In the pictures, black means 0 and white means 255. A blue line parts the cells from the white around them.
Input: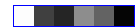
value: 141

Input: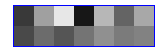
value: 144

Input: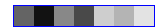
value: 206

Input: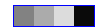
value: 171

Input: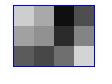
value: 71

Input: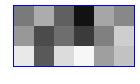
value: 247

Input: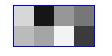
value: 165

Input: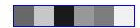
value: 152
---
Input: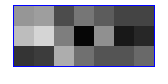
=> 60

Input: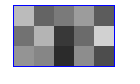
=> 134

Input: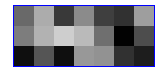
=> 85

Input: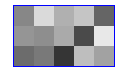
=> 121

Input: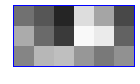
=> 183

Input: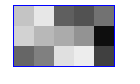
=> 128

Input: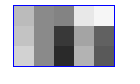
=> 138

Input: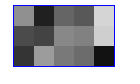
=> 156

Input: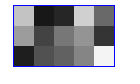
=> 81
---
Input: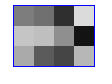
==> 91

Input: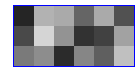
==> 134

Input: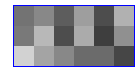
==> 107

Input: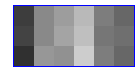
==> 205

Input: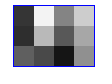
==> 73

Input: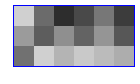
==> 201
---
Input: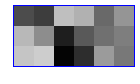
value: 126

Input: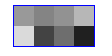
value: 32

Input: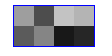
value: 38

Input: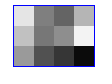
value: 243

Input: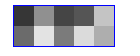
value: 174

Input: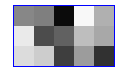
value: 168

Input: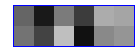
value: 149

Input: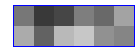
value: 133

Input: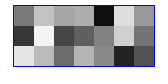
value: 116
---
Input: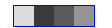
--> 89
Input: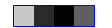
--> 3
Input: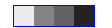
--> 98
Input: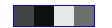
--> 231
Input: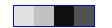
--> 16
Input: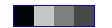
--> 128
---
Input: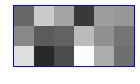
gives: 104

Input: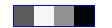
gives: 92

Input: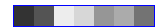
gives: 51

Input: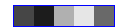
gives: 70

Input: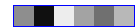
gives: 142

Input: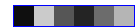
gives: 15

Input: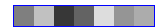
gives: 127

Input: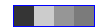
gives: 53

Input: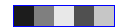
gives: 28

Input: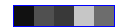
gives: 17
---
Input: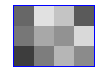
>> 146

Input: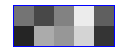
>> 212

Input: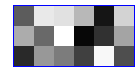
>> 49

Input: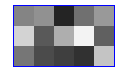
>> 243

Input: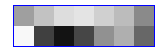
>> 175

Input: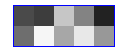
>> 232

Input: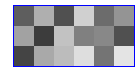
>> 136

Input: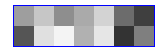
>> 51

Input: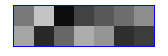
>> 46
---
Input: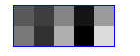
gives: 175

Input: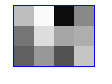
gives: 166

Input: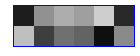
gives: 112

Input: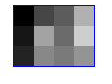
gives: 107

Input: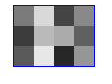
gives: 171

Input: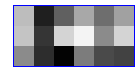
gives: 212

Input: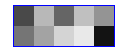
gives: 212

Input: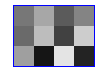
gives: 65

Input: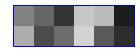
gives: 109

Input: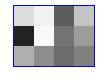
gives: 116
